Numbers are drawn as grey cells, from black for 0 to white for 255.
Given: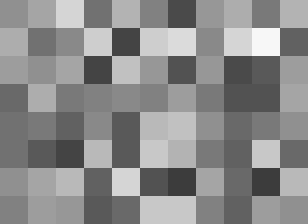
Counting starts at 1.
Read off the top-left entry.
144
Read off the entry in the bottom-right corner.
144
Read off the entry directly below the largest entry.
89
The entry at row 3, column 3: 165
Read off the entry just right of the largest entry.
97
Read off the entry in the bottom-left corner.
129
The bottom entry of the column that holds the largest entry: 157
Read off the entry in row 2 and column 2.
113
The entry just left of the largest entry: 213
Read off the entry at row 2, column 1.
173
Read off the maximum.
247
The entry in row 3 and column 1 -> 157
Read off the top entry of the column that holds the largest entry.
121
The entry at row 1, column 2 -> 165
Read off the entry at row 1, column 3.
213
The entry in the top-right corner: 179
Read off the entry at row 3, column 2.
144

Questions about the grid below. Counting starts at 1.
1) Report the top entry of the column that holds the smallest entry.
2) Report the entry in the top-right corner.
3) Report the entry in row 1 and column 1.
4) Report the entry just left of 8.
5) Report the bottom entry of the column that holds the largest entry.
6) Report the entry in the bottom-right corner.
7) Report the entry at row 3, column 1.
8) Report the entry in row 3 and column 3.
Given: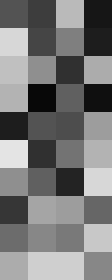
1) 61
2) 22
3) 83
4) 179
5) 172
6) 135
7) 192
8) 48

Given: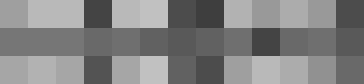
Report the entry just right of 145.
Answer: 105
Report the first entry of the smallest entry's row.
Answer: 159
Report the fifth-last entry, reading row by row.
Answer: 159
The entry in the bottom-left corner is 166
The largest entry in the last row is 193
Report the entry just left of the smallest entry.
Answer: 76
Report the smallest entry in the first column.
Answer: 118
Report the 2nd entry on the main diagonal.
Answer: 118
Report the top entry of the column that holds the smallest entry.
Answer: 62
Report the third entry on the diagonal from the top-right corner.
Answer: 172
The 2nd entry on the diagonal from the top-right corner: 111
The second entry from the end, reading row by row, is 145
